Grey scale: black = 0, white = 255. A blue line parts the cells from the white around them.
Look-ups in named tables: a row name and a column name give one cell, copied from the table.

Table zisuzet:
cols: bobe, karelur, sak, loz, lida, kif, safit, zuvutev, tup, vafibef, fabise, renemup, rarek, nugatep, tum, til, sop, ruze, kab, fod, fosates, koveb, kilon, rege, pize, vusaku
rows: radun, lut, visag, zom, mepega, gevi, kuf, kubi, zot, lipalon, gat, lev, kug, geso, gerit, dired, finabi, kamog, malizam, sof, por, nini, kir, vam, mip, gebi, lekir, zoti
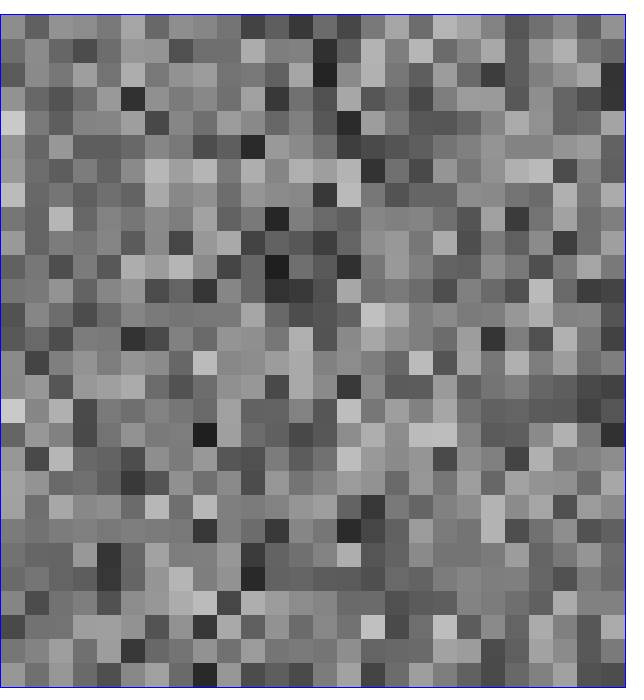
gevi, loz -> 94
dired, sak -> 86
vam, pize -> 123
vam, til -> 79
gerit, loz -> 147
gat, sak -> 78
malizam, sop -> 138

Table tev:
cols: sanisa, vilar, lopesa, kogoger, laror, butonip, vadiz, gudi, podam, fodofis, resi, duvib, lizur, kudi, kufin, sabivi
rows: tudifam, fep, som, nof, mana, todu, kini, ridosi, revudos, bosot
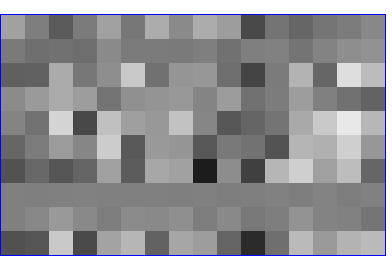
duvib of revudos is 126
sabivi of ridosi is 129
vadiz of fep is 123
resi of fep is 127
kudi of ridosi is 130
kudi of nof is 128
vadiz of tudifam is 172
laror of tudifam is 160
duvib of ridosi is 129
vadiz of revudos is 137
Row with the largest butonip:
som

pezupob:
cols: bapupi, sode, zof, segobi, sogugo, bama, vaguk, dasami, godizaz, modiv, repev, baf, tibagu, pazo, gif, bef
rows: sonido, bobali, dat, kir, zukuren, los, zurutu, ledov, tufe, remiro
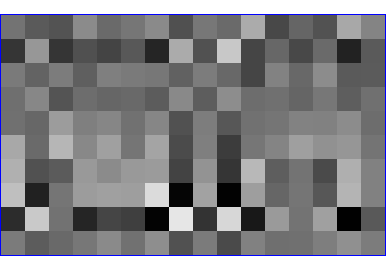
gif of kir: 94
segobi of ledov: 156
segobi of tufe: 37
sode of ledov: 33
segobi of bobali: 80
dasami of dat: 97
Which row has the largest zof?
los

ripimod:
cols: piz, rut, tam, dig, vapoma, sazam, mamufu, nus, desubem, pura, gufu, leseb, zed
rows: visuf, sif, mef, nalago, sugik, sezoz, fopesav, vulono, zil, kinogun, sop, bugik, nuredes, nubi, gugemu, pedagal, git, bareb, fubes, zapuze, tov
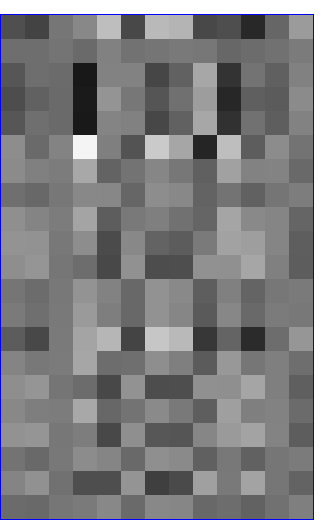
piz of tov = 107
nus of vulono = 136
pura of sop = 144
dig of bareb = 125
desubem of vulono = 99
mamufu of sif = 117

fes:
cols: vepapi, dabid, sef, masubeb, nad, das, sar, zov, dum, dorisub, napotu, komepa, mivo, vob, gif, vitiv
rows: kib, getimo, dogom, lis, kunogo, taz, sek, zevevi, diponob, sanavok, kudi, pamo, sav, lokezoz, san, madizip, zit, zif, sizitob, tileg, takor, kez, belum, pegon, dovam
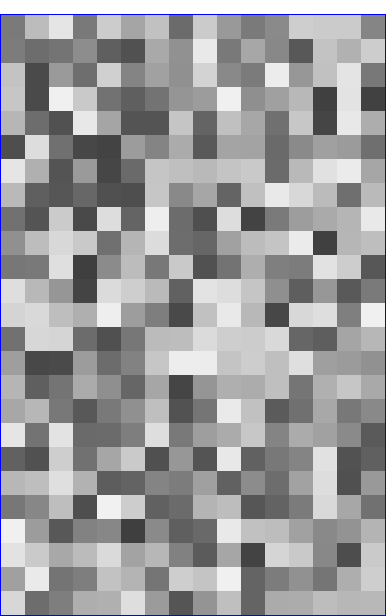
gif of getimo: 177
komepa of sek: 107
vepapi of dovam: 215
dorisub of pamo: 221
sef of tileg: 223
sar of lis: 115
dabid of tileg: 190
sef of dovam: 126
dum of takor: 180
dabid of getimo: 109
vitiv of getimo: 205
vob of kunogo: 69
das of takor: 205
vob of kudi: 226
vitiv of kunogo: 173
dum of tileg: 160
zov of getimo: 145
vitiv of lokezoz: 183
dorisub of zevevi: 100
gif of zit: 120

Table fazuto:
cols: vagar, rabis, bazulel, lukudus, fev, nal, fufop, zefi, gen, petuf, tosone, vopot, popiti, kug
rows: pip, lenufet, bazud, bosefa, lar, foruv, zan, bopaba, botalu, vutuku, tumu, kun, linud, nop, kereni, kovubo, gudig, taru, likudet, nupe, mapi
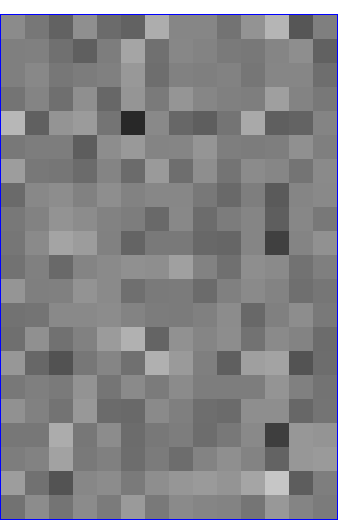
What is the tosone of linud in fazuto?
104
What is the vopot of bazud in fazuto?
134
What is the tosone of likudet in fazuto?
131
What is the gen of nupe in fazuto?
154
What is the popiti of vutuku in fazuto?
132
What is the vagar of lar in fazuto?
183
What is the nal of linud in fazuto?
131
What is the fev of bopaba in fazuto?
142
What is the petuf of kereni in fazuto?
95
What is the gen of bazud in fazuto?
127
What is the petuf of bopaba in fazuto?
105
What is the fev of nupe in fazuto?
140
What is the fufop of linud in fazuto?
124
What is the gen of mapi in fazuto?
133
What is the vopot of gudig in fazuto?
142
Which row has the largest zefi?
tumu

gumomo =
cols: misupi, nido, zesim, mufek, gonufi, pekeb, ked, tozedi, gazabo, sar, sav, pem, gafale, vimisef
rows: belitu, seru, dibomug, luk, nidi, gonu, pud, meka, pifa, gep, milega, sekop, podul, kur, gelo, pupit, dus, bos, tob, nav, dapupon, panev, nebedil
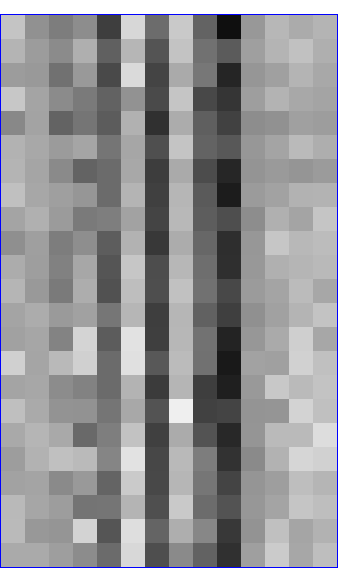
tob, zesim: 192
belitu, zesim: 125
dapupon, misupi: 185
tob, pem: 178
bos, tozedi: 171
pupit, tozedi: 181

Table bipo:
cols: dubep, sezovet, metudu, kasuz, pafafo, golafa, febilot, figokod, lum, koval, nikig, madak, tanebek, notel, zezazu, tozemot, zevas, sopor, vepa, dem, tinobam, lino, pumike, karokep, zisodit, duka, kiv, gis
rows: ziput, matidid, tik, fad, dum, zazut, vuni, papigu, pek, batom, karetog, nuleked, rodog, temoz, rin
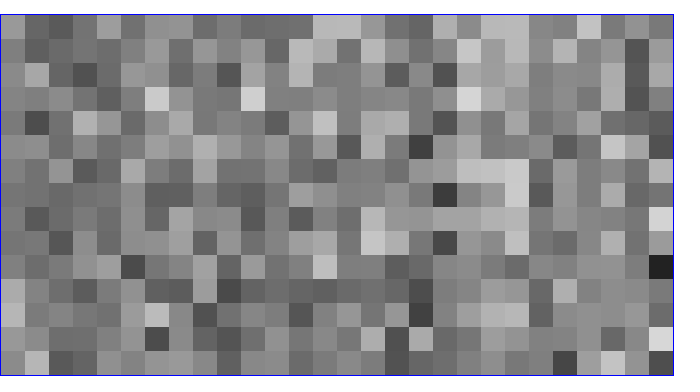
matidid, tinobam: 156
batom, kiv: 114
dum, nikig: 123
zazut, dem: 168
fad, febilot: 202
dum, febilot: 141
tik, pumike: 126
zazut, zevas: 123

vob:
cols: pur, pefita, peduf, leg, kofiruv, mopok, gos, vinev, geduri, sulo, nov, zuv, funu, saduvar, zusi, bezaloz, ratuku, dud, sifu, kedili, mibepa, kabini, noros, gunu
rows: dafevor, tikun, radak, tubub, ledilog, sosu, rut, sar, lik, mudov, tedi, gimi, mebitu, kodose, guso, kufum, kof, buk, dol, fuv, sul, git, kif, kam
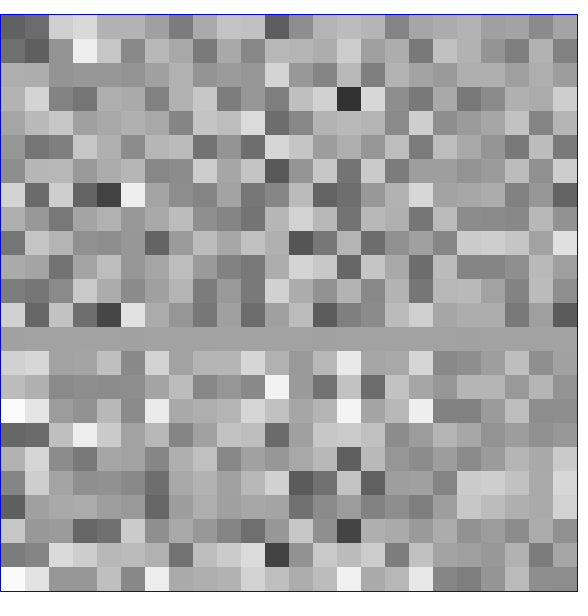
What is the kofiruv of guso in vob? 191
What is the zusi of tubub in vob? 50
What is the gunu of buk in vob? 152
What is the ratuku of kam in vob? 183
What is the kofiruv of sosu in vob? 176
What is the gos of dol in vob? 134
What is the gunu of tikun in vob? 129
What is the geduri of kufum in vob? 135
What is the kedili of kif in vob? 159
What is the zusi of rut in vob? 116
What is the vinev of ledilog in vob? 133
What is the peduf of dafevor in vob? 207

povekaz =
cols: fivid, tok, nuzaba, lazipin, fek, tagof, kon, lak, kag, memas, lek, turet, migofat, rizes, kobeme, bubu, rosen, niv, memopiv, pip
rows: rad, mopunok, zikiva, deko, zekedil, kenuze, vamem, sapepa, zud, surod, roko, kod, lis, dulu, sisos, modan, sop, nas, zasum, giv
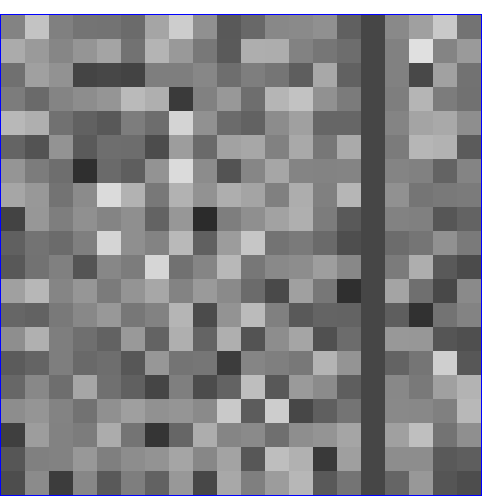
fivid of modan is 103
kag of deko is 129
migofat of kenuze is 169
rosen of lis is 94
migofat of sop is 71
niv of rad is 160
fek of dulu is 98
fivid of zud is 67
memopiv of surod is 145
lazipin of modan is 166
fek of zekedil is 88
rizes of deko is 145
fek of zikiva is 71
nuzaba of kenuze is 147
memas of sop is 201
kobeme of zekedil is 102
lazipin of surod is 127
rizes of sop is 95
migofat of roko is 141
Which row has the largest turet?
sop

